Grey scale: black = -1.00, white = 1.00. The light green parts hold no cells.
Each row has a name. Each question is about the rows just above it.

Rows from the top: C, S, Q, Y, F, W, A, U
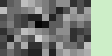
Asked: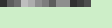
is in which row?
F
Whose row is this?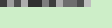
A

